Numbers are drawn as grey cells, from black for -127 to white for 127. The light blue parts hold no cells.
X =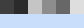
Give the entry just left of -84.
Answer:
-65
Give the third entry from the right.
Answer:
13
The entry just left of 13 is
69

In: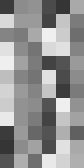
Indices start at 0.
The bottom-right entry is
47
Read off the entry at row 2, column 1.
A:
-4
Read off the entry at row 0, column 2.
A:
18
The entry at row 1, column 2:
26
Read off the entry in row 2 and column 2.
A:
41
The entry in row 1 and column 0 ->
89
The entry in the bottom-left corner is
-44
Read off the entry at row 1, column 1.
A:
26
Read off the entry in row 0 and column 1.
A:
12
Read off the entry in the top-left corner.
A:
-68

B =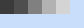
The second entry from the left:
-49
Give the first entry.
-68
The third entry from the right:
0

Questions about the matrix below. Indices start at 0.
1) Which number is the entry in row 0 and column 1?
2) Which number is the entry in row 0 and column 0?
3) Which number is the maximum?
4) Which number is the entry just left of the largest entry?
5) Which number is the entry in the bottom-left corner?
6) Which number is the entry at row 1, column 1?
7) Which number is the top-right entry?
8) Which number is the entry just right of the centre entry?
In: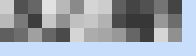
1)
-46
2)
77
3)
97
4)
-25
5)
-32
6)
-5
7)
-59
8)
50

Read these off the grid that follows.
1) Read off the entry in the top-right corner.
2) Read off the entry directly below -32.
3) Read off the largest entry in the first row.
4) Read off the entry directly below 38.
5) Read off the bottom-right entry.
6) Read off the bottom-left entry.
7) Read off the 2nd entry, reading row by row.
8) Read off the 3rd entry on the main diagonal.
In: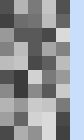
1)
-46
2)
-5
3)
68
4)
-32
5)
-62
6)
-54
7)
52
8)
-38

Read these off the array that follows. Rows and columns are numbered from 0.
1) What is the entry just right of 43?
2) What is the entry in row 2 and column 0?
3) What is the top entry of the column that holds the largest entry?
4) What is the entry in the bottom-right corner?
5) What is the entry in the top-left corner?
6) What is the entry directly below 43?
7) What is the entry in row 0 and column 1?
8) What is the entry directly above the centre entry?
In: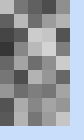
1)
7
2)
-58
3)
-50
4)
69
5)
63
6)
51
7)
-9
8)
57

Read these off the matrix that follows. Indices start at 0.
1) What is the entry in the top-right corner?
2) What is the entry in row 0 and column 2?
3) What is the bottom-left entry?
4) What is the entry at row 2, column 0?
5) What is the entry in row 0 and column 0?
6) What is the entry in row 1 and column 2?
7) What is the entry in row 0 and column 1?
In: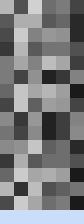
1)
-59
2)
81
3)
-53
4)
-53
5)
54
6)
46
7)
-46

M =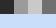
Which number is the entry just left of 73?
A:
27
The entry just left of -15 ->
73
